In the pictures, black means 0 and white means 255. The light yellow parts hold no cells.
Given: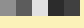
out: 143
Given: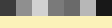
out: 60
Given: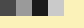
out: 73
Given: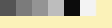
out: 84
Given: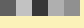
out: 96
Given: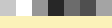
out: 200
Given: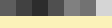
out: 93
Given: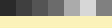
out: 42
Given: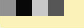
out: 145
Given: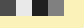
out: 76
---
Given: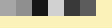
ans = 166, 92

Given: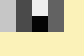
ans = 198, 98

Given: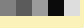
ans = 128, 221

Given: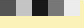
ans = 84, 236

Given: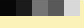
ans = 7, 216

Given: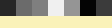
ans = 39, 59

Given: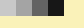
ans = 200, 23

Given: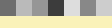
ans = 110, 205

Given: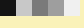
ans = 20, 240

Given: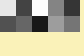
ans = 231, 117
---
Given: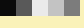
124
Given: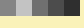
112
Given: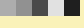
145
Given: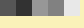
129
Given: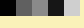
96
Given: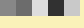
135
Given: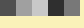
120
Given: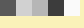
182
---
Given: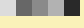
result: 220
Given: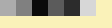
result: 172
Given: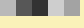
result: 185
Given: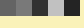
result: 100
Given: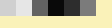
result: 208
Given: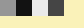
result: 150
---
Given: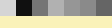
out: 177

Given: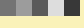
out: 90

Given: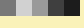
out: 154

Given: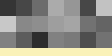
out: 158

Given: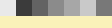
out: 139

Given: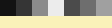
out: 236

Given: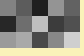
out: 191

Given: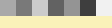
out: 98
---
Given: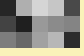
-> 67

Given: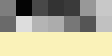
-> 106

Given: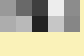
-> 173

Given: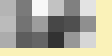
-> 187

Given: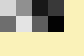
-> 110

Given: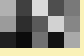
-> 155
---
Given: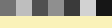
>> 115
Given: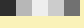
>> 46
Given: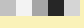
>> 193
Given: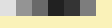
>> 224
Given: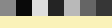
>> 136
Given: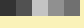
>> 51
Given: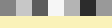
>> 132
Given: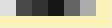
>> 221
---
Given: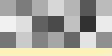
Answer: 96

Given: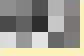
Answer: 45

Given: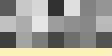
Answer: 229

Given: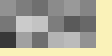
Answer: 195

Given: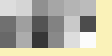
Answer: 83

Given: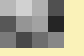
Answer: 162
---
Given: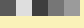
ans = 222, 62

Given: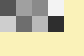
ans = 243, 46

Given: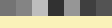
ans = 189, 49

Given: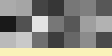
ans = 227, 25

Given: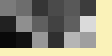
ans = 218, 9

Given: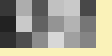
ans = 215, 34
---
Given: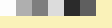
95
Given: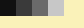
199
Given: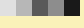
25
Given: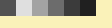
32
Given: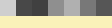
86
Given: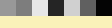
4
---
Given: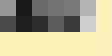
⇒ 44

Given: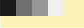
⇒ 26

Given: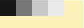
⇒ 22

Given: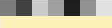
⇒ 159

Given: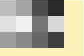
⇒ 158

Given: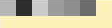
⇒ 203

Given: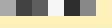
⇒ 95
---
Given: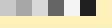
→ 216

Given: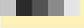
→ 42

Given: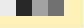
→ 234

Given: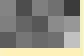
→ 118

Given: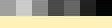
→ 73

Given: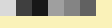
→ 23

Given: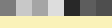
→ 221
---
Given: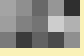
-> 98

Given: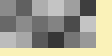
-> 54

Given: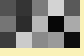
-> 138

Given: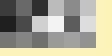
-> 154

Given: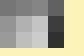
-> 189

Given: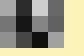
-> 69

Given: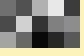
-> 9

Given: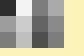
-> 191

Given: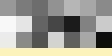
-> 95

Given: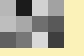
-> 119
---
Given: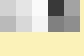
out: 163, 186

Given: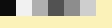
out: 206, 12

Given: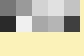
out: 195, 42

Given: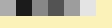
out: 228, 172

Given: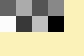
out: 136, 252

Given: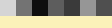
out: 79, 213

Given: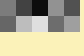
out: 81, 102
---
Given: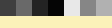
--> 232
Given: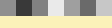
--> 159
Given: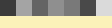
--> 121
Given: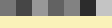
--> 130
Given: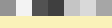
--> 197
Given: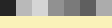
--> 122
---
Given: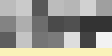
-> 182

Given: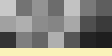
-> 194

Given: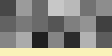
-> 185

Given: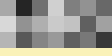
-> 127

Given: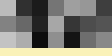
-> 159

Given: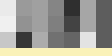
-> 47

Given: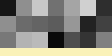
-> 165
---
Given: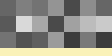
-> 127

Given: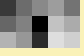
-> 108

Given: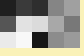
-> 58

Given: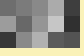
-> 123

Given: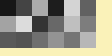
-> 68

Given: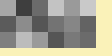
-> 62

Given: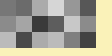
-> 107
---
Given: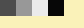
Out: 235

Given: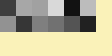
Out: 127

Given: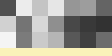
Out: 202

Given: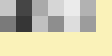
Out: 192

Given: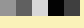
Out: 215

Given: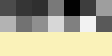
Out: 143
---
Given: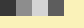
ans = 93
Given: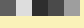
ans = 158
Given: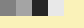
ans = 232
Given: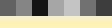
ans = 60
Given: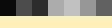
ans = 97
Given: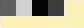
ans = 60
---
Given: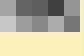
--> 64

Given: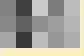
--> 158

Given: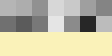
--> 159

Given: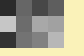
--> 168

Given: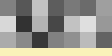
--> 223

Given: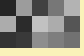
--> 172
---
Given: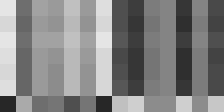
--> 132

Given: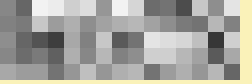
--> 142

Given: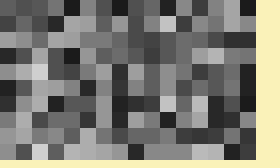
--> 165

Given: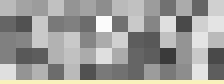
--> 101

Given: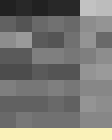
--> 194
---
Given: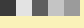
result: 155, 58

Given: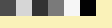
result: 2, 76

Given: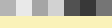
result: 117, 180

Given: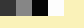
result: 253, 53

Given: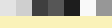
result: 151, 227

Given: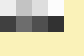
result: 252, 64
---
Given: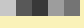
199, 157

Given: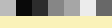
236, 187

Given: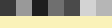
211, 182

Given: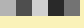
207, 179

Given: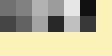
230, 192

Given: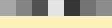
228, 167
